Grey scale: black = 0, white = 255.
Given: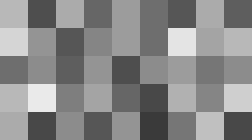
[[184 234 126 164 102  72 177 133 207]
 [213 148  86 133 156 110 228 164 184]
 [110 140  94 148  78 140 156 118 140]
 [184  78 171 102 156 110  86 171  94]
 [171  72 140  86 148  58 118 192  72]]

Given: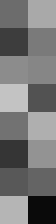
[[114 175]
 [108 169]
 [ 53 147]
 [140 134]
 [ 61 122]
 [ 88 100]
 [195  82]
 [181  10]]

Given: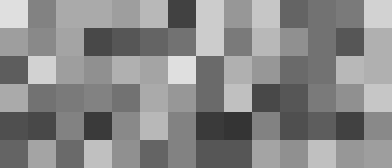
[[ 93 210 158 144 176 164 223 106 176 151 106 114 184 176]
 [100 164 106 192 144 100 130  86  86 164 144 192 151 158]
 [158 137 164  72  86 100 114 204 122 184 144 114  86 176]
 [223 130 170 170 158 184  65 204 151 198 100 114 122 210]
 [170 114 122 130 114 170 151 106 192  72  86 122 144 198]
 [ 79  72 130  58 137 184 130  58  52 130  79  93  65 137]]

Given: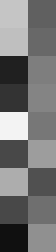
[[ 72 157]
 [ 16 144]
 [ 51 132]
 [ 32 126]
 [243 119]
 [ 72 111]
 [191 104]
 [197  96]
 [173  80]]

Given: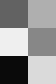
[[ 10 218]
 [ 98 175]
 [239 135]]

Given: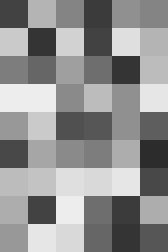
[[237 237 138 188 144 230]
 [152 230 217 102  52  86]
 [152 202  80  86 144  94]
 [188 195 223 217 230  72]
 [ 66 180 132  59 144 132]
 [ 72 166 138 125 173  44]
 [125 102 159 110  52 188]
 [173  66 237 110  59 173]
 [202  52 210  66 223 180]]

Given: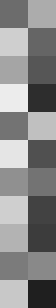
[[115 192]
 [108 172]
 [123 137]
 [144 115]
 [207 101]
 [165  86]
 [229  80]
 [207  66]
 [179  60]
 [236  45]
 [200  31]]

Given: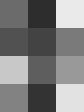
[[200  94 153]
 [ 81  67 122]
 [130  51 226]
 [107  45 234]]

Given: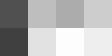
[[ 64 226 253 238]
 [ 80 190 172 205]]
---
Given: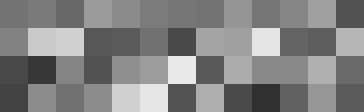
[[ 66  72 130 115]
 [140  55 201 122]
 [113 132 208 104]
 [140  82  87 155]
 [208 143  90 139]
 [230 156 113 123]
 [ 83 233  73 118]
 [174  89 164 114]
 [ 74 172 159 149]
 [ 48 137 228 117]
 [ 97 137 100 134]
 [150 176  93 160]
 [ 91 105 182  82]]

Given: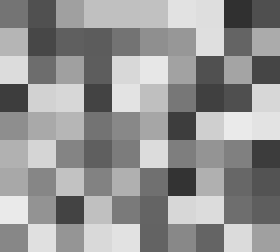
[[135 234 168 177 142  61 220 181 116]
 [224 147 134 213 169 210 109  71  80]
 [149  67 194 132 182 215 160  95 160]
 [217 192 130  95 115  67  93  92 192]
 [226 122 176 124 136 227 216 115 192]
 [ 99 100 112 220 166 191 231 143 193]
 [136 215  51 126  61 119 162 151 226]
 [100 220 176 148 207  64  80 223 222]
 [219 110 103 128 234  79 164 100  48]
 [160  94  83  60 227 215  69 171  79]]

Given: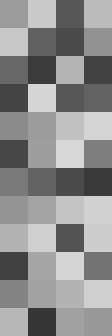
[[184 132  65 179 148 122  71 139  68 104 199 155]
 [ 54 162 166 207 163  99 158 156 213  59  97 201]
 [160 179 212  83 196  75 215 193  87 180  75  87]
 [153 207 115 205 210  58 126 212  98  66 146 187]]

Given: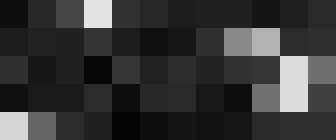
[[214  16  48  28  14]
 [101  26  23  34  40]
 [ 44  26  32  33  70]
 [ 32  43   6  51 228]
 [  4  14  54  29  49]
 [ 14  40  34  16  39]
 [ 22  42  45  23  28]
 [ 17  24  34  48  32]
 [ 23  13  49 136  33]
 [ 42 113  53 178  22]
 [ 47 220 219  43  30]
 [ 47  65 111  47  42]]

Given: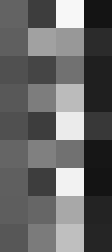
[[ 87  94  95 101  80  88  80  95  99]
 [123 102  61 128  61 125  69 161  61]
 [191 168 242 113 235 187 113 152 247]
 [ 37  35  20  22  56  31  31  43  20]]

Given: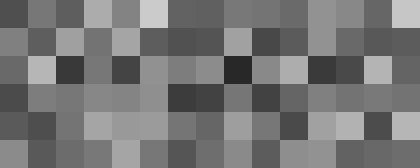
[[139  90  75 105 128  79]
 [ 89  78 125 182  94 119]
 [108 116 119  57 160  94]
 [120 165 135 119 115 172]
 [165 153 132  68 165 131]
 [119 155 143 145  93 203]
 [ 85 117  60 125  81  98]
 [110 102  66 140  84  96]
 [138 158 118  40 161 120]
 [ 92 119  66 137  72 116]
 [142  74 101 173  91 106]
 [146 161 128  58 146 146]
 [ 98 178 115  73 105 136]
 [104  76 121 180  88 102]
 [109 182 115 100  92 198]]

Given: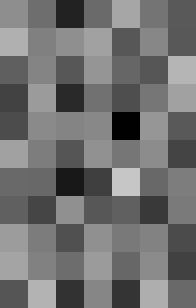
[[ 85 164 156  96 105 161  76  66  95 176 142]
 [179 129 124  69 104 125 138 155 132 128 110]
 [ 50 109  80 144  24  85 132  41  87 143  34]
 [134 155 144  87  63 145 136 113 149 161 106]
 [ 52 103 121  96 198 118   1  78 102  87 166]
 [174 139 130  57 104 140 150 118  86 135 116]
 [105  65  75 122 125  68  89 161 181  88  89]]

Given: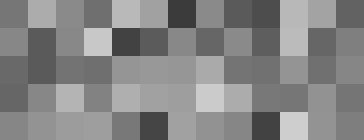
[[134 102 105 135 118]
 [147 135  90  90 172]
 [156 180 115 136 138]
 [158 130 111 200 111]
 [120 175 149  66 185]
 [ 69 161 152  91 161]
 [161 158 150 136  59]
 [146 203 170 102 138]
 [134 172 116 138  90]
 [ 66 120 113  94  77]
 [206 118 148 187 184]
 [147 146 112 102 163]
 [126 117 134 127  98]]

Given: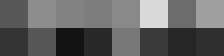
[[ 52  88]
 [ 86 141]
 [ 19 130]
 [ 41 125]
 [120 137]
 [ 58 218]
 [ 38 108]
 [ 47 159]]
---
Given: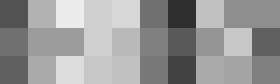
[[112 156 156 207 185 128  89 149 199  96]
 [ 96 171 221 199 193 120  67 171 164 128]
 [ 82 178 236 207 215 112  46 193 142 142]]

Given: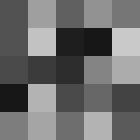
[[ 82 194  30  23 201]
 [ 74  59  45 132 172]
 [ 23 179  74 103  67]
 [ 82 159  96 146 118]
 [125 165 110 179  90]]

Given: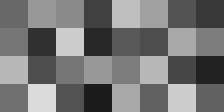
[[112 219  83  28 168  97 205  97]
 [184  77 118 152 124 184  70  34]
 [104 152 138  64 191 160  83  56]
 [118  48 205  40  89  77 168 124]]

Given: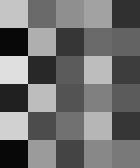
[[  8 175  54 105  99]
 [  8 155  68 136 121]
 [ 32 189  83 128  91]
 [222  40  91 189  61]
 [209  76 113 182  54]
 [197 105 143 162  48]]

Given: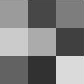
[[203 171  64]
 [155  71 125]
 [ 98  49 218]]

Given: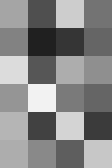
[[130  32  53 101]
 [173 137  94 199]
 [149 242 122 101]
 [220  86 173 143]
 [165  79 205 115]
 [181  65 212  59]]

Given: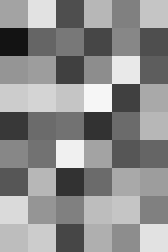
[[ 86 183  50 107 169 157]
 [149 157  64 141 233  93]
 [189 204  70 175 141 226]
 [163 226  78 183 128 197]
 [ 56 107 114  50 107 183]
 [ 19 101 120  70 135  78]
 [218 149 128 189 197 128]
 [204 212 197 246  64 169]
 [135 114 240 163  86 101]]
